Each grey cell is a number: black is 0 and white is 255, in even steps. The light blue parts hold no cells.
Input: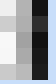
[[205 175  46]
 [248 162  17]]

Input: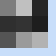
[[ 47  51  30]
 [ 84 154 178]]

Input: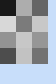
[[216 123 200]
 [147 199 150]]

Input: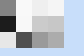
[[ 28 248 203]
 [231  79 154]]

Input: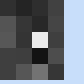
[[ 84  54  40]
 [ 87  52 235]]

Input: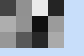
[[174 146  16]
 [151  88  39]]

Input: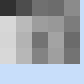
[[215 186 157]
 [213 179 115]]

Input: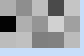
[[  3 175 149]
 [188 192 127]]

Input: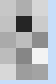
[[194  37 203]
 [170 189 140]]
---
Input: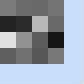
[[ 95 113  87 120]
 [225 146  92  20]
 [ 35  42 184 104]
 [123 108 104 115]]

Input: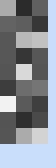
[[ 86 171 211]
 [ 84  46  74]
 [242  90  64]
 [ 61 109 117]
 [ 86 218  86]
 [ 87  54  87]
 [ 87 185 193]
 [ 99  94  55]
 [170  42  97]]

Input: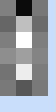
[[121  87 121]
 [115 237 124]
 [142 159 132]
 [126 254 126]
 [102 191 107]
 [128  11 119]]

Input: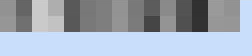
[[150 112 202 194  88 121 126 148 123  69 148  80  50 151 150]
 [146 101 202 174  89 120 126 147 121  92 138  83  49 154 146]]

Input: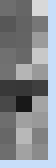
[[110 162 139]
 [103 184 128]
 [110 160 153]
 [ 72  24 164]
 [ 56  55  63]
 [114 181 153]
 [112 104 200]
 [ 98 100 155]
 [ 87  99 119]
 [110 102 216]]

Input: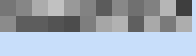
[[139  93  93  83  76 126 166 178  95 169 122 173]
 [118 134 172 193 153 130  91 136 112 129 182  62]]

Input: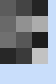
[[ 38  58 194]
 [112  87  28]
 [104 145 172]
 [ 92  67  36]]

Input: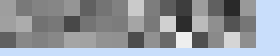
[[ 97 136 130 136 165 162 146 145  76 145 105 238  79 138 214 142]
 [160 172 114 120  71 115 127 124 165 121 208  44 187 143  82 118]
 [158 121 131 134 148  96 116 130 202 125  92  61 157  97  41 153]]
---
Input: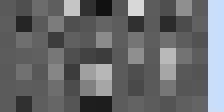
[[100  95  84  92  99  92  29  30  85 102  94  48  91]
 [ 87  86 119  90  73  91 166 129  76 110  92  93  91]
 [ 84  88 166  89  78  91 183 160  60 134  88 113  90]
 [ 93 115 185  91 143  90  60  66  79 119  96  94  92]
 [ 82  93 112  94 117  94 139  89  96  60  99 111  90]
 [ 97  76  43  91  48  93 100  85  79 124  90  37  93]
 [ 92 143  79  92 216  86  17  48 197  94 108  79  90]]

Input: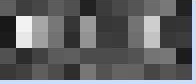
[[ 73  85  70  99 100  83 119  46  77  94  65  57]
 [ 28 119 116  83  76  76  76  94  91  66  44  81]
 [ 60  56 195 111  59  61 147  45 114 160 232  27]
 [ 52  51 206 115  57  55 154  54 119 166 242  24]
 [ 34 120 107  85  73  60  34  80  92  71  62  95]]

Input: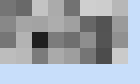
[[202  76 117 158 170 123 185 189]
 [144  84 142 111 124  31 179 118]
 [154  83 103 160 173 163 165 136]
 [183 205 207 114 171 195 105 117]]

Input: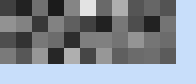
[[ 91 110 107  95 151  70 175  38 151  87 122]
 [108 117 148 116 128 127  45 108 120  50  78]
 [116  34  77 120  33  65  95 130  56 130 146]
 [ 83 102  85 174 105 227 133  27 112  34  64]]

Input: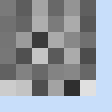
[[224  47 163  79 195 204]
 [103 135 131 105 130  97]
 [ 76 171  90 197  80 119]
 [112 136 170  58 155 117]
 [ 87 171 123 174 101 113]
 [ 95 148 104 164  93 122]]

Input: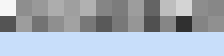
[[144 132  48 134  80 150 120  89 120 162 143 115 157  84]
 [135 141 212 190 100 157 124 133 177 159 173 153 142 246]]

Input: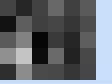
[[ 70  54  72  74 139  47]
 [ 72  34 107  12 195 143]
 [ 94  38  59   7 129  91]
 [ 76  54  71  65  94  18]
 [ 90  64 104  67  38  69]]
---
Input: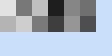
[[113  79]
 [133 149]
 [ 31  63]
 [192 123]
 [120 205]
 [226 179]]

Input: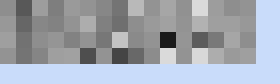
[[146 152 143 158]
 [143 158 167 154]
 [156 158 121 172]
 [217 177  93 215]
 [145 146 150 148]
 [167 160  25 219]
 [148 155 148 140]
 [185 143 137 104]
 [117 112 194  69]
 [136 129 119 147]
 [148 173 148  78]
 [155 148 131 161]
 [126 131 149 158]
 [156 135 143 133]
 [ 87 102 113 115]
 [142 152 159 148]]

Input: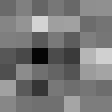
[[144 116 118 208 164 109 125]
 [143 108 127 182 156 118 125]
 [104 161  93  58  84 110 165]
 [119 159 121  75 100 120 112]
 [101 211  90   5 112  53 112]
 [128 148 125  72 140  90 116]
 [106 133 127  87  79 161 135]]

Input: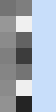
[[126 240  99  60 116 239  36]
 [115 151 139 127 133 139 146]]

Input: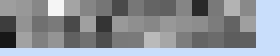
[[137 159  95]
 [179  99  93]
 [121 124 107]
 [ 41 141 100]
 [133 145 125]
 [ 96 152 166]
 [100 135 186]
 [119 143 122]
 [ 74 153 121]
 [117  52  77]
 [133 160 113]
 [164  73  96]
 [245 122 148]
 [135 112 128]
 [152 147 162]
 [158  61  23]]

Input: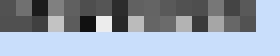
[[ 89  82]
 [ 68 103]
 [119 166]
 [ 78  58]
 [ 81 179]
 [ 89 107]
 [100 101]
 [ 97 187]
 [ 44  40]
 [ 85 236]
 [ 78  17]
 [ 96  92]
 [128 195]
 [ 27  64]
 [112  80]
 [ 82  80]]
